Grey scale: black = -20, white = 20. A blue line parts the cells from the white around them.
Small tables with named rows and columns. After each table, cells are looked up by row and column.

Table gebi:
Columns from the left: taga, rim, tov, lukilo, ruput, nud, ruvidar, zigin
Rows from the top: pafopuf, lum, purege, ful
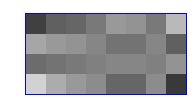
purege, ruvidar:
0
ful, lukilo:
2
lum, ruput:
-2
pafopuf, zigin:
9
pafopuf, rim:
-5
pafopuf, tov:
-4
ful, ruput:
-4
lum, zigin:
-5
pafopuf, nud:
3
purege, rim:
-2

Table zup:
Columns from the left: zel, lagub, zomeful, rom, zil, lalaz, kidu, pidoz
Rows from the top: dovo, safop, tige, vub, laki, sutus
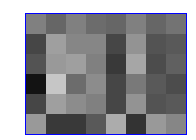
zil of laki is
-9
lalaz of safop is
3
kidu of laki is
-7
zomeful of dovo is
0
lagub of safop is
5
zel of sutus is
4
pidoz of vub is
-8
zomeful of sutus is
-11
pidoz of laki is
-6
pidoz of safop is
-6
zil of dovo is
-4
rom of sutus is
-6
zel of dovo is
0
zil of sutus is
7
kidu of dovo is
-4
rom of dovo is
-3
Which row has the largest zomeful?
tige

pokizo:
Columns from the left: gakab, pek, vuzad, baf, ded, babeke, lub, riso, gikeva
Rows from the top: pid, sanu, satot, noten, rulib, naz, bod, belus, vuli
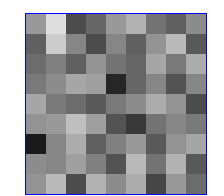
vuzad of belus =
5
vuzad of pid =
-8
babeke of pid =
8
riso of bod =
3
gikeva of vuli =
-3
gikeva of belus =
-6
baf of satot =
3
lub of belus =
-2
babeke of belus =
9
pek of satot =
0
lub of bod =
-6

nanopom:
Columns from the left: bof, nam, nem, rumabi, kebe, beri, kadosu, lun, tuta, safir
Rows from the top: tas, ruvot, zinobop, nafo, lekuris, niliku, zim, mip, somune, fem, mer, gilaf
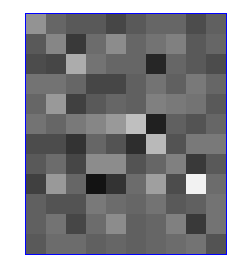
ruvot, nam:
1
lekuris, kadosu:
0
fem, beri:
-4
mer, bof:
-5
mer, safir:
-2
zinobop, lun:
-4
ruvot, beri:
-4
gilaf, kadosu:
-4
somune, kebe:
-12
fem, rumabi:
-1

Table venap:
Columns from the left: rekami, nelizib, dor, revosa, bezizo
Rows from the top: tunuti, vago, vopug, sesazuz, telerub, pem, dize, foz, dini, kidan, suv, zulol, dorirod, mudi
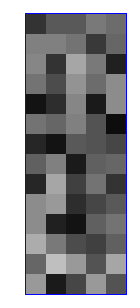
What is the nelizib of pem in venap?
-4
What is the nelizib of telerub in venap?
-13
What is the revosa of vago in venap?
-11
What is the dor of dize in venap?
-6
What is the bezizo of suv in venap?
-2
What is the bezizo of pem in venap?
-18
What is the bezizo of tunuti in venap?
-3
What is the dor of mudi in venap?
-9
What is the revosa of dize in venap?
-7
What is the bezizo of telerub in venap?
2
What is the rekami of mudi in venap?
4
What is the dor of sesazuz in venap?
3
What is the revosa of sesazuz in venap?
-3
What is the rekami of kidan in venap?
2
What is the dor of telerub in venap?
1

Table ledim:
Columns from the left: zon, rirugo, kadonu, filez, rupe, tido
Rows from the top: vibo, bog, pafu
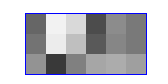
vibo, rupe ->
2
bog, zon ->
-2
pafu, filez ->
6
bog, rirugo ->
17
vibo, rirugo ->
18
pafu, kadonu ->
0
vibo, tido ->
-1
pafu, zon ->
3
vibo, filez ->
-8
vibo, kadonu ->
14
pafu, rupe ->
7
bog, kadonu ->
10
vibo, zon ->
-4
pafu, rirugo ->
-11
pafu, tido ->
5
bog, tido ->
-1
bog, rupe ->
1
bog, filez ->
-6

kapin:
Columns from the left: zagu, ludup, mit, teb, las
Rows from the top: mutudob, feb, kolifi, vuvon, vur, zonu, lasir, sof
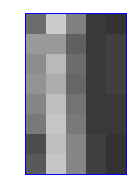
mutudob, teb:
-11
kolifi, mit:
-3
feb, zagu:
4
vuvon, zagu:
3
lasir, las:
-12
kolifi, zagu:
2
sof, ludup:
11
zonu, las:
-11
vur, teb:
-11
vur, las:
-11

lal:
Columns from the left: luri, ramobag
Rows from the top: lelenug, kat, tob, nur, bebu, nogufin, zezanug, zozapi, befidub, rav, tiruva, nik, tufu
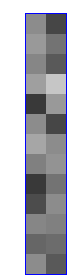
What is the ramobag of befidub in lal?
-2
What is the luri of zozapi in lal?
0
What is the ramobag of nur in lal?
11
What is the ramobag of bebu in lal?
4
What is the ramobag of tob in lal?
-6
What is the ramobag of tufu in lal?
-6
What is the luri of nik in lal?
-4
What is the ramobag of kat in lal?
-2
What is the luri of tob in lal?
1
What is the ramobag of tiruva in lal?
0
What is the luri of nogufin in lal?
2
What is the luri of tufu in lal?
2
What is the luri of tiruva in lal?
1
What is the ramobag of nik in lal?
-3
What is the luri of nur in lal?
5
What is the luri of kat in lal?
4
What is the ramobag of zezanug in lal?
2
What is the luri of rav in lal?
-8
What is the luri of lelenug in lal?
2
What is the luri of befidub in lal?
-11

